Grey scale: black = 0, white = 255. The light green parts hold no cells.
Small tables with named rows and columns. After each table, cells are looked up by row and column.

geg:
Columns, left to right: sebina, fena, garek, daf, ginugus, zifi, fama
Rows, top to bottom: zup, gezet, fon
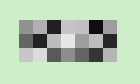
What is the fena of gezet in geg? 35
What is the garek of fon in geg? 89
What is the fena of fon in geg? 219
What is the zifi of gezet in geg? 189
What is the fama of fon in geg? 181
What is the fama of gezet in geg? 39

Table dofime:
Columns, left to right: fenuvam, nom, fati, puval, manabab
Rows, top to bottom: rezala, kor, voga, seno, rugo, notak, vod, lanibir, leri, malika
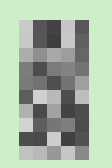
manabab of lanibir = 76
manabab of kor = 96
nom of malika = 184
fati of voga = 168
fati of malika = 152
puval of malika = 198
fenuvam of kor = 200
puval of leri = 65
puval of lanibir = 126

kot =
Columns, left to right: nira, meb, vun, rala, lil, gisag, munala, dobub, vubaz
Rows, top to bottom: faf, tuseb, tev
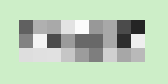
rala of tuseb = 155
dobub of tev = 167
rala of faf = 227
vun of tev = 225
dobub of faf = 75
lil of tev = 156
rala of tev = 198
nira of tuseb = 130
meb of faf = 176
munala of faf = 168
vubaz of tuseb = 238
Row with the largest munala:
tev

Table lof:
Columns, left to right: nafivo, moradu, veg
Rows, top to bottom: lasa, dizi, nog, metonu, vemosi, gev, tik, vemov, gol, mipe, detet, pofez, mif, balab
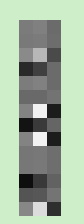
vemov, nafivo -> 19
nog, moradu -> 183
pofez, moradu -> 57
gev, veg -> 115
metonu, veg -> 107
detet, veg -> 110
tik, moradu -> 241
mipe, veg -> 110
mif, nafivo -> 84
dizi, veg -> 109
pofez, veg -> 98
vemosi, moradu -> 129
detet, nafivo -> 119

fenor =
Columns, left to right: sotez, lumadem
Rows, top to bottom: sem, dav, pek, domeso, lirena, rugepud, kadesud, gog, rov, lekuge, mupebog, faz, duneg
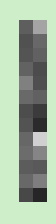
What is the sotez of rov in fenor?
103
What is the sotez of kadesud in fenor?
77
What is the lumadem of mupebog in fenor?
89
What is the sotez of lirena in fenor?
128
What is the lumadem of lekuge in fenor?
133
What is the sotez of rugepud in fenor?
105
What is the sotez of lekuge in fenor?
108
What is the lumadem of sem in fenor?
164
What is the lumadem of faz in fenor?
126
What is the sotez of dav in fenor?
81
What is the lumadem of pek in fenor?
97
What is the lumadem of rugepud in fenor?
97
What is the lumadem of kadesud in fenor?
59
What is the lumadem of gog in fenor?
43
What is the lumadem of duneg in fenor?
38
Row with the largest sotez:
lirena

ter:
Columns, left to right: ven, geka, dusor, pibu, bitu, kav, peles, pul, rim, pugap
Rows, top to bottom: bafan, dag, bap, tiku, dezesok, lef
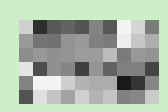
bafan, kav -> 132
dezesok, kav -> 172
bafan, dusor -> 88
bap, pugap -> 147
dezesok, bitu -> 179
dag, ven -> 154
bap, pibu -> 148
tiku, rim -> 128
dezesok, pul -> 25
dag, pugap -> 174
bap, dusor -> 144

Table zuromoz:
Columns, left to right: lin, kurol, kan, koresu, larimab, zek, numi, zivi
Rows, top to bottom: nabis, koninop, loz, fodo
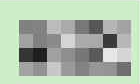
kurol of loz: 31
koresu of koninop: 212
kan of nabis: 188
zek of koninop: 170
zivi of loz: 213
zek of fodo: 150
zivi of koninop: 183
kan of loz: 160
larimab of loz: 119
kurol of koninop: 128

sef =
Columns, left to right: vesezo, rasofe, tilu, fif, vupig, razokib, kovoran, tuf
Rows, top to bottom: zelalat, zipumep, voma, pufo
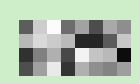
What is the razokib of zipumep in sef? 37
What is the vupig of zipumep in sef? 38
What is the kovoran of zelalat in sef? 169
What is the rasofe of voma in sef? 128
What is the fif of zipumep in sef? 186
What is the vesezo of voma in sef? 49
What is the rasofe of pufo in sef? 160
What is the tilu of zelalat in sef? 252
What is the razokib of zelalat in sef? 77
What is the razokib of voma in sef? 196
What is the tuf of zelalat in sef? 142
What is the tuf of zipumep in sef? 199
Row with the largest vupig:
voma

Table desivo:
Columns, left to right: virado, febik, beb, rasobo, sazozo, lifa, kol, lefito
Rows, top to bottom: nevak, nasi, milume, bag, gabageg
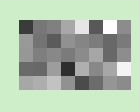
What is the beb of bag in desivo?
157
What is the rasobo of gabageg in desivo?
145
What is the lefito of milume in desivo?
141
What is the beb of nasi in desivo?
91
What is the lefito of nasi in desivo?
122
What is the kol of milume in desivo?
104
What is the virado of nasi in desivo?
153
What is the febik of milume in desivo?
127
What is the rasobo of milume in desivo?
123
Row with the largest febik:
gabageg

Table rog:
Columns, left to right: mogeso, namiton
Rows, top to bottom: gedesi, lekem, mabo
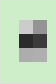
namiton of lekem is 59
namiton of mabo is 175
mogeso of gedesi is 204
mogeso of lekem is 43
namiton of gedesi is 148
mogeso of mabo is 173

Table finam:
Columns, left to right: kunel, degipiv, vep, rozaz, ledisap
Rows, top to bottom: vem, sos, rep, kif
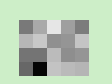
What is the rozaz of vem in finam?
159
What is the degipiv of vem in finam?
169
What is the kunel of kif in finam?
103
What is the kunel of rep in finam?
116
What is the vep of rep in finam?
187
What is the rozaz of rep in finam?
142
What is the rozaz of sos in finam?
149
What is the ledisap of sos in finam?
196
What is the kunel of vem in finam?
121
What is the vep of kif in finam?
195
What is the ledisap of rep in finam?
149
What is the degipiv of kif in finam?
5
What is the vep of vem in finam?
230
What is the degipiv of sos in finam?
200
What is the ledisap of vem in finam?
124
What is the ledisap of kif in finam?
181
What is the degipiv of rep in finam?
116
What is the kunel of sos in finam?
182
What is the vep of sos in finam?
144

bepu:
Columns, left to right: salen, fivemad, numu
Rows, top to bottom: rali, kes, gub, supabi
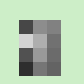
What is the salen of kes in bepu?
211
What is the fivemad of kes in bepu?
174
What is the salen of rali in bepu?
71
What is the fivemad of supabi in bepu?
118
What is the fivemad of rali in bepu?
141
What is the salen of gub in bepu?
81
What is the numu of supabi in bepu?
99
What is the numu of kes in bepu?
113
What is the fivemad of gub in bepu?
153
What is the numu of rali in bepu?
129
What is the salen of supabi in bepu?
46
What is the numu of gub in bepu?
107

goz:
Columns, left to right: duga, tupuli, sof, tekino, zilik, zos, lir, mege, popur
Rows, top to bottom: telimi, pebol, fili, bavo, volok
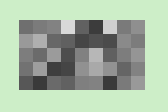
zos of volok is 130
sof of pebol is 103
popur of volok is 153
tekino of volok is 97
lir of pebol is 75
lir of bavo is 146
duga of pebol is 153
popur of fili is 149
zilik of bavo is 145
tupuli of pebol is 175

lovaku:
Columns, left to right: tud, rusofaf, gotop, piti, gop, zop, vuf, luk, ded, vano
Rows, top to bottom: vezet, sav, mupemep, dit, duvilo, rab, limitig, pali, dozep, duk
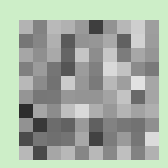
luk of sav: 97
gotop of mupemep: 169
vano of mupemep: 149
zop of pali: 96
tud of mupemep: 166
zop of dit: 128
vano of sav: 156
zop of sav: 150
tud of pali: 146
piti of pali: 98
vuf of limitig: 152
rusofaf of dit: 155
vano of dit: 121
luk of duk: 191
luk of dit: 194
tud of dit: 127
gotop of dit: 117
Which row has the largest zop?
duk

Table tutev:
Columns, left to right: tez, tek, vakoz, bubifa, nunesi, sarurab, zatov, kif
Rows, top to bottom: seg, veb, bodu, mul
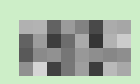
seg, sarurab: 73
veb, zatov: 178
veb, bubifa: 109
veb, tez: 98
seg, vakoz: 98
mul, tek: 213
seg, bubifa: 155
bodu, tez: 89
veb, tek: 156

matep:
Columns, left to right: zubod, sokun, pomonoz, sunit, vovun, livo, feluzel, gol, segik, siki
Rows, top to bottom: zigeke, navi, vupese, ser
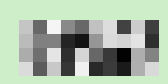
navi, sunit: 36
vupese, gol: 2
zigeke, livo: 193
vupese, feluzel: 56
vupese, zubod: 172
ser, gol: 26
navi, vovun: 19
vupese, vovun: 213
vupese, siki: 131
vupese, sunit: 47
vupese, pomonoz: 229
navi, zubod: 187
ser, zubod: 219
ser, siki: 217
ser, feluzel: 59
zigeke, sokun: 104
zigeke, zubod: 197
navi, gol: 210
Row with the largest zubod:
ser

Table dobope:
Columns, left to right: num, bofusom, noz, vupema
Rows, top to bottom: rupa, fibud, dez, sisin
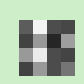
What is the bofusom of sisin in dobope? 153
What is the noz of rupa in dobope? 77
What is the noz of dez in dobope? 76
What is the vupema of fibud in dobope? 158
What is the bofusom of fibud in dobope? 153
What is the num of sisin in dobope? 66
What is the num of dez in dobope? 153
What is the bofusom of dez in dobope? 235

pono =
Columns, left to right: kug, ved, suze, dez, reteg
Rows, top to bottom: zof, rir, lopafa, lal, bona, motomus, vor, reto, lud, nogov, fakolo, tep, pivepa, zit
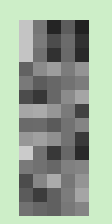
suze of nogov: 56
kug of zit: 113
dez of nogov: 103
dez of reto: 114
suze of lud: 144
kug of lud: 151
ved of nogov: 113
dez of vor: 122
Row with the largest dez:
motomus

